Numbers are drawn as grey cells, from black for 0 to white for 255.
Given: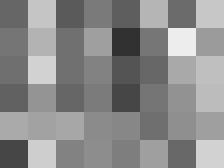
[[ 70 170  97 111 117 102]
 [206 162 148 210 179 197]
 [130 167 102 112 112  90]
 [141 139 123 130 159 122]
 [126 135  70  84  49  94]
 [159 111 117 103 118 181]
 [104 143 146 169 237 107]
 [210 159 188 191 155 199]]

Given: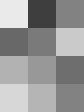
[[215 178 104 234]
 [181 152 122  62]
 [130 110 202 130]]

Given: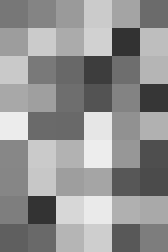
[[ 95 126 134 135 236 168 201 157 119]
 [105  51 199 202 106 159 121 203 132]
 [181 215 158 178 105 110 104 171 154]
 [206 234 165 237 230  83  61 209 203]
 [ 88 176  87 151 145 131 110  50 164]
 [125 169  75  78 177  54 181 190 107]]

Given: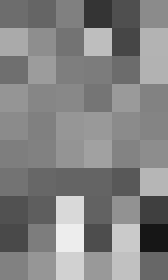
[[129  73  81 115 126 139 149 111 170 109]
 [150 125  94 103 129 128 134 156 142 101]
 [209 237 217 100 148 150 136 126 115 128]
 [153  77  98 100 161 153 117 124 190  52]
 [193 202 146  88 131 139 154 108  70  79]
 [103  22  63 182 141 132 130 178 179 139]]

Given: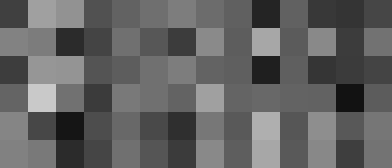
[[129 133 100  61 130  64]
 [121  71 201 150 124 160]
 [ 43  21 113 148  43 146]
 [ 69  77  59  84  68  81]
 [112 104 121  93 112  98]
 [ 85  73 112 112  87 111]
 [ 59  47  99 125  60 125]
 [137 119 160  99 138 108]
 [ 94  89 100  95  93  96]
 [167 175 104  31 167  36]
 [ 89  86  99  95  91  97]
 [136 142  98  53 137  56]
 [ 62  88  18  59  60  52]
 [115 118  92  68 114  70]]

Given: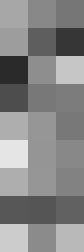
[[204  87 174 229 174  77  42 157 167]
 [139  85 150 149 150 120 142  94 136]
 [185  97 130 136 120 124 198  54 118]]

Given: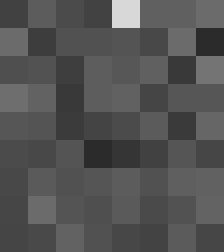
[[ 69  70  72  75  86 110  79 107  65]
 [ 73 107  90  72  84  98  82  61  92]
 [ 98  84  81  84  59  57  62  81  75]
 [ 81  79  85  43  68  93  93  81  66]
 [ 71  90  92  53  75  97  87  84 216]
 [ 67  74  81  65  91  69  96  72  96]
 [ 91  82  95  85  58  86  57 107  96]
 [ 70  99  97  70 102  86 116  43 107]]

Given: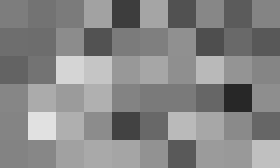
[[131 132 134  99 110 125]
 [135 225 171 115 109 115]
 [161 175 155 213 140 123]
 [169 140 176 197  82 162]
 [165  66 131 152 123  61]
 [146 104 122 166 127 165]
 [ 89 186 122 143 144  81]
 [155 167 102 185  78 135]
 [153 138  39 148 105  91]
 [192 102 142 133  88 132]]

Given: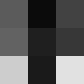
[[205  98  91]
 [ 26  31  11]
 [225  55  66]]
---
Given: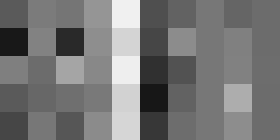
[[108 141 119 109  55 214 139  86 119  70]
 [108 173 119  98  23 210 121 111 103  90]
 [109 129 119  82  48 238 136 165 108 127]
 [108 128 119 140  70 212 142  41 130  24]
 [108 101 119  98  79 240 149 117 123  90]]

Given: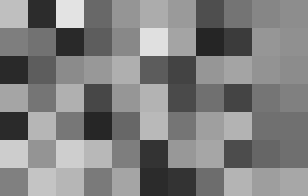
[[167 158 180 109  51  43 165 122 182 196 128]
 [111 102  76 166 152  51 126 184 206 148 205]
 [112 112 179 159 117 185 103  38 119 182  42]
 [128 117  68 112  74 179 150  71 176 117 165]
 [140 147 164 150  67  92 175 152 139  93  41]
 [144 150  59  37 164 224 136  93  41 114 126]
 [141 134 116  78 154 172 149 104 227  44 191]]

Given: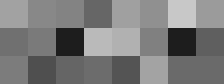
[[106 106 163  84 108 101  79 124]
 [ 95  29 128 177 186  29 122 112]
 [155 200 144 160 102 131 136 162]]

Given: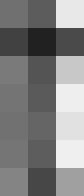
[[160  71 132]
 [239  93 117]
 [225 101 113]
 [238  90 116]
 [200  84 122]
 [ 74  33  65]
 [232  92 112]]

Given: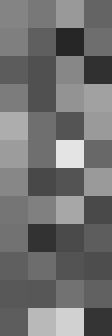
[[ 52 209 185  93]
 [ 97 114  87  88]
 [ 77  83 109  95]
 [ 93  74  50 114]
 [ 73 167 128 117]
 [154  83  72 135]
 [104 228 111 156]
 [154  84 111 173]
 [161 147  80 124]
 [ 48 135  80  92]
 [110  38  95 127]
 [100 153 120 132]]

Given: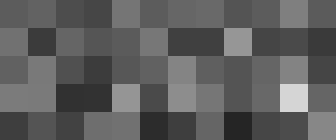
[[135  76  70  37 101  62  44 113 110  66  84  62]
 [101 213 104  84 118 141  74 149  50  49 122 123]
 [ 69 131 101  84  95 132  97  87  60  80 121  97]
 [ 58  74  69 150  64  64 119  91  85 101  59 113]
 [ 91 127  92  84 105 102  92 117  70  77  98  92]]

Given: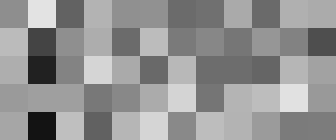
[[124 123 155 179 189 137 213 182  97 191  19 166]
 [153 225 189 180 117 212 171 136 120 159 159 154]
 [162 182 101 109 109 184 105 170 213 131  33 174]
 [ 78 130 150 118 135 122 188 107 173 143  68 187]
 [171 176 106 170 112 107 145 144 179  98 227 142]]
